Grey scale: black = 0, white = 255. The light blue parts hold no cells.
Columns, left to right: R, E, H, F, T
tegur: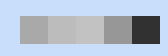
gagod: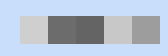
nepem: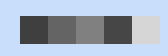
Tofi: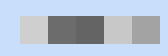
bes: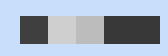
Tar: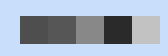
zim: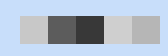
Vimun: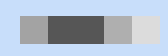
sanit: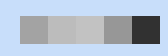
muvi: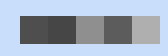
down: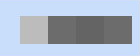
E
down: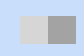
T
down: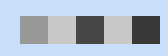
F

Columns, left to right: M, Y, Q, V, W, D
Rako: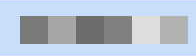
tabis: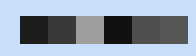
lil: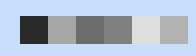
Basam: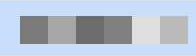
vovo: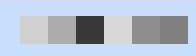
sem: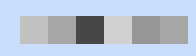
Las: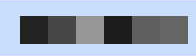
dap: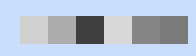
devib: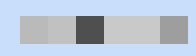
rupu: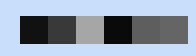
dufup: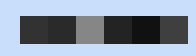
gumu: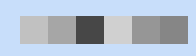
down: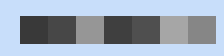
Q
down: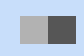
D

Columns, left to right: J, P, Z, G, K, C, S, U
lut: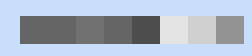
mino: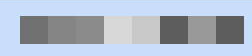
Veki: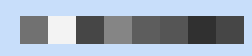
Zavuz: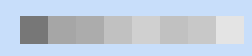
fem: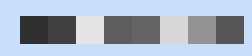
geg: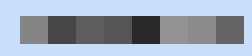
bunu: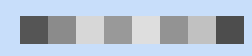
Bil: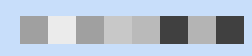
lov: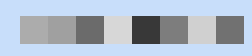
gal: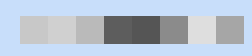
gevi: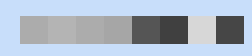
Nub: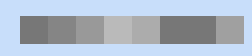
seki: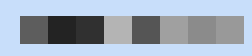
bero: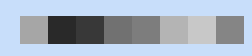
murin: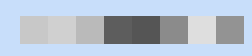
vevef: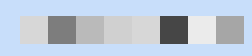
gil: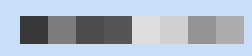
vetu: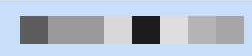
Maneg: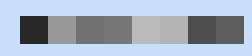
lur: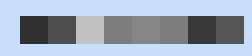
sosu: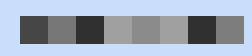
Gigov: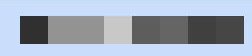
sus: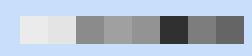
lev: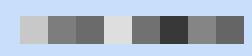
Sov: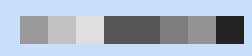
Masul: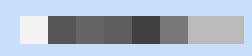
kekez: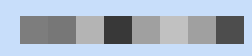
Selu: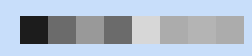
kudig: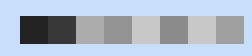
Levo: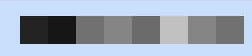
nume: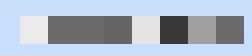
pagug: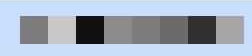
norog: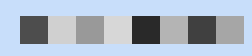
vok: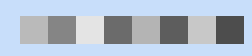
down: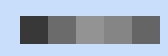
G
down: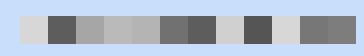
G

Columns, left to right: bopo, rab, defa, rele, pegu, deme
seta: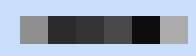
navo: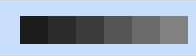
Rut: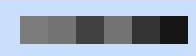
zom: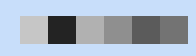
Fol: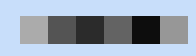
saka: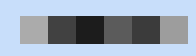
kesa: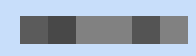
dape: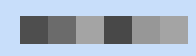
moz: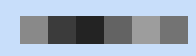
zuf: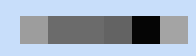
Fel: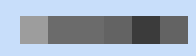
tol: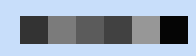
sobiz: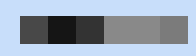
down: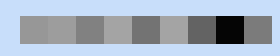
deme
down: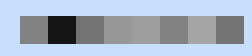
deme
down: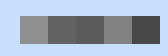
rele
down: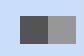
pegu
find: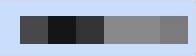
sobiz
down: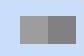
deme
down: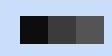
pegu

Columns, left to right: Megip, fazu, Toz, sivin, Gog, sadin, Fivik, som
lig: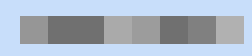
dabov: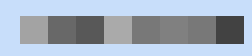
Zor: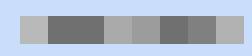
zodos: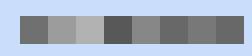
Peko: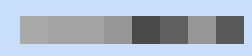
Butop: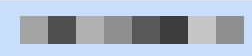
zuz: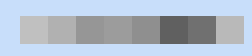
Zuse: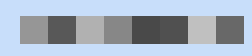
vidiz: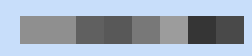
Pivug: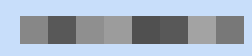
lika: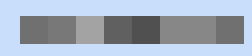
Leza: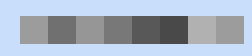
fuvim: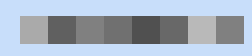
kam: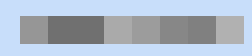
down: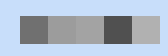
fazu
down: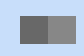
sadin
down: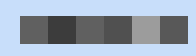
sadin
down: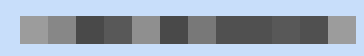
Gog
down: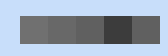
sadin

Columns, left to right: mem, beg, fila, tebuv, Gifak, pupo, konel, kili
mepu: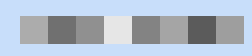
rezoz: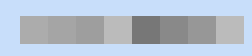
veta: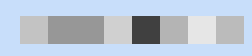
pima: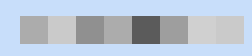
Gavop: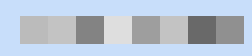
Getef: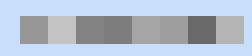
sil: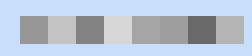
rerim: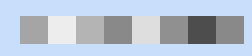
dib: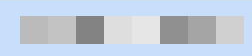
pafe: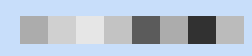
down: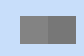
Gifak
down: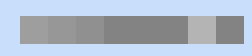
fila
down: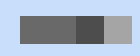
konel

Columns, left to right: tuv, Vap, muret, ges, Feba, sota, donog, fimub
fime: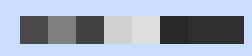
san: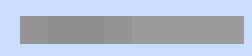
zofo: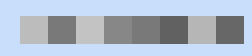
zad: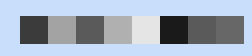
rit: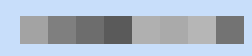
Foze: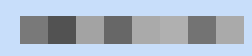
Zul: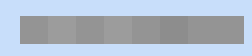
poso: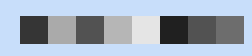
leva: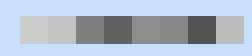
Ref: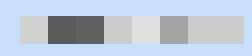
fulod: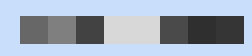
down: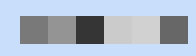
tuv
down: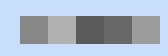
ges

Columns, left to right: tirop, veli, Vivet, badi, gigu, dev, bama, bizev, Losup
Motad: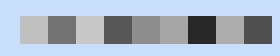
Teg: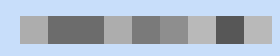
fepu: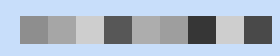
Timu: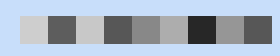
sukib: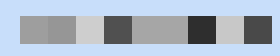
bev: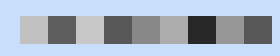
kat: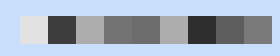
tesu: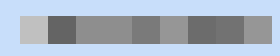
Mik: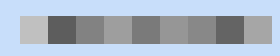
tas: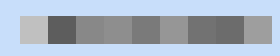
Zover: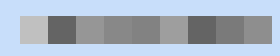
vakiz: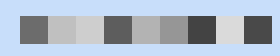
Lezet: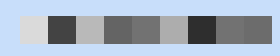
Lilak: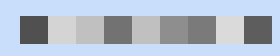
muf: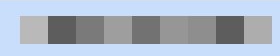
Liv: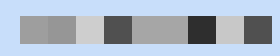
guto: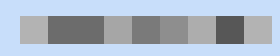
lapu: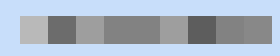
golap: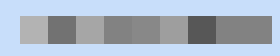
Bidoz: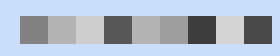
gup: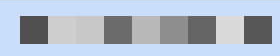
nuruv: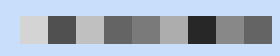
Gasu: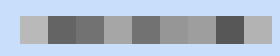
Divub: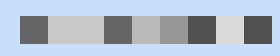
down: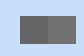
badi
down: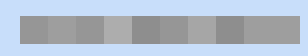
dev
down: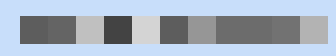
veli
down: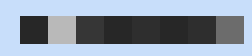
bama
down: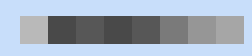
Losup
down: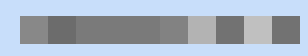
gigu

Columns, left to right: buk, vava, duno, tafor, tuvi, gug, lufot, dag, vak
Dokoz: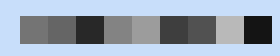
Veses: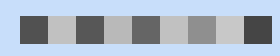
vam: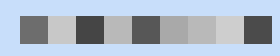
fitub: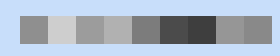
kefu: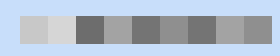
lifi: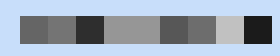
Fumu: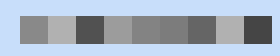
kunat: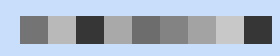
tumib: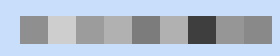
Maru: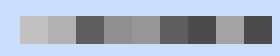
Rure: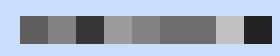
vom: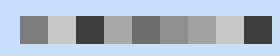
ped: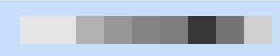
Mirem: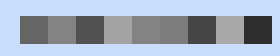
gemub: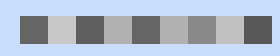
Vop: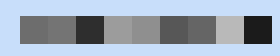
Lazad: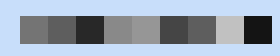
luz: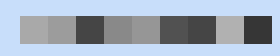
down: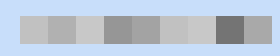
dag
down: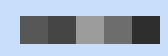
duno

